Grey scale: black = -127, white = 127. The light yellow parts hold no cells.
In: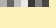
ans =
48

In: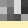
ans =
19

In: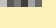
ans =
66

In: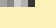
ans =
35

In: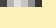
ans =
-58

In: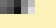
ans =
-18

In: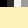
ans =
-127

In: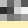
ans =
61

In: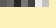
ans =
-36

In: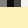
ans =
1
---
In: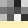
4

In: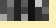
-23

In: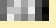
-122

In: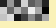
-124

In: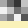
27

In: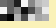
105

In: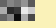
75

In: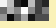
-6

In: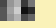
-84

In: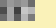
54
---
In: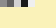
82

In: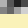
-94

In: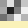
-28

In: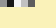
117

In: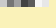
33

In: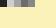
35

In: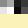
-100

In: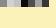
66
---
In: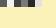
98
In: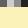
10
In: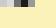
75
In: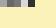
37
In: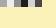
83
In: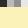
58
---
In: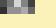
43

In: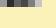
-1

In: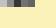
-13

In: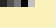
-122

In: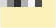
117

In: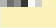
122

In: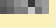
-14
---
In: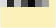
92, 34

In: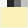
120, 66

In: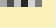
41, -3

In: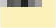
72, 31

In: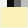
115, 62

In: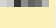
83, 52

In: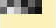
45, -112

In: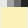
105, -90

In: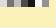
92, 18

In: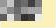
24, 106
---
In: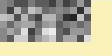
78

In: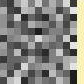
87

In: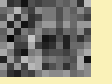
-94

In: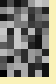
-94

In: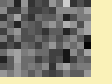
22
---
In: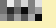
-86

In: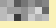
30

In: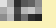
70

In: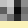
53

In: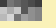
43

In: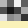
-105

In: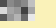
37

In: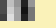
78

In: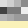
-5
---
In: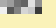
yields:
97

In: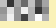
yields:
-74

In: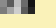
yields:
-20

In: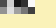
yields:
-78

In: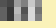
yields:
88

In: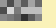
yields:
63

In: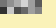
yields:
30

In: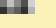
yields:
-47

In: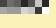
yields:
69
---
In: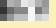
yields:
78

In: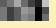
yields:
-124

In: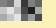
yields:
27

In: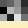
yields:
97

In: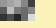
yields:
-20

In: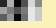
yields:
103
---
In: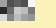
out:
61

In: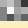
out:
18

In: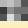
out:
15

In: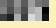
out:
44

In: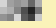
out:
85

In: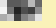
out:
-65

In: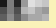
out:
-32

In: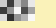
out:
19

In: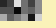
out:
-2

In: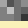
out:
-15
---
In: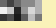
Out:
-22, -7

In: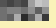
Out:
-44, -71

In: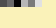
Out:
-49, 97

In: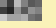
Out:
2, -26

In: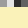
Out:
28, -29

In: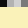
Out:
-116, -5

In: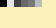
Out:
-122, 60

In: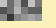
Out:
66, 22
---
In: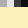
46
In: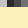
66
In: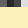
-30
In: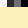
121
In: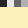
-91
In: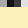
41
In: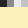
-90
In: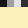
-107
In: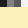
-98
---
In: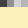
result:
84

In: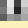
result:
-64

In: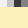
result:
-69

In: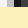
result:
-103

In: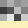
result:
17

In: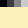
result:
5
